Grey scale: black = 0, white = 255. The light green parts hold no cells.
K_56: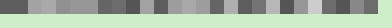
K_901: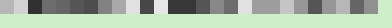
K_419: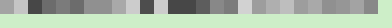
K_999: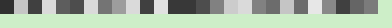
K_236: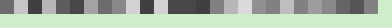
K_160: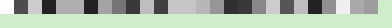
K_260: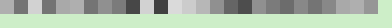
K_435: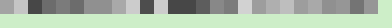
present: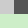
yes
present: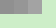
yes

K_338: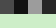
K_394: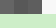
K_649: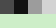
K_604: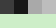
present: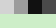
no
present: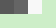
no
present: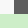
no
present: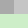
no
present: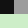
yes

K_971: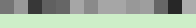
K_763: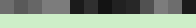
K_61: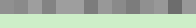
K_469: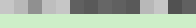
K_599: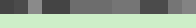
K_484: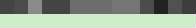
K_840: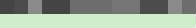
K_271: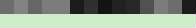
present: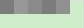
yes
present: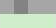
no
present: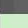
no
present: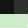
no

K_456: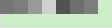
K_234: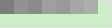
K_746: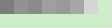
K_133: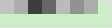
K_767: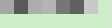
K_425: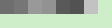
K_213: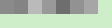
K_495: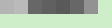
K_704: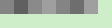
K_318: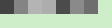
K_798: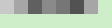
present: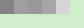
no
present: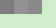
yes
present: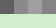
yes
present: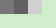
no

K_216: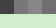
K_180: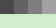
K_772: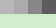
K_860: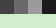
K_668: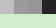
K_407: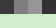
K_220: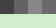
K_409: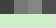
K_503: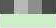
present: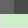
no
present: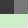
no
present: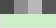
no
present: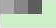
yes

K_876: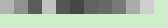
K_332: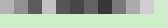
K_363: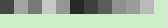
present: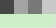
yes
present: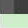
no
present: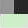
yes
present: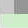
yes
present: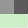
no

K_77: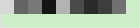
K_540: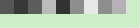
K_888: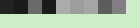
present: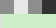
no
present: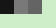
no
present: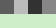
no
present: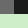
yes
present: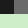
yes

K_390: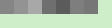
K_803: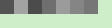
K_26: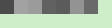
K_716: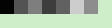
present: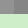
no
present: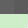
yes
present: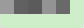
yes
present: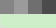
no
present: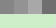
yes
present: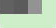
yes
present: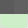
no

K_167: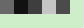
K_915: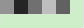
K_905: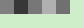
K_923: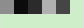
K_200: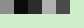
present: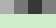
no
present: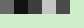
yes
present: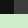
yes
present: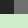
yes

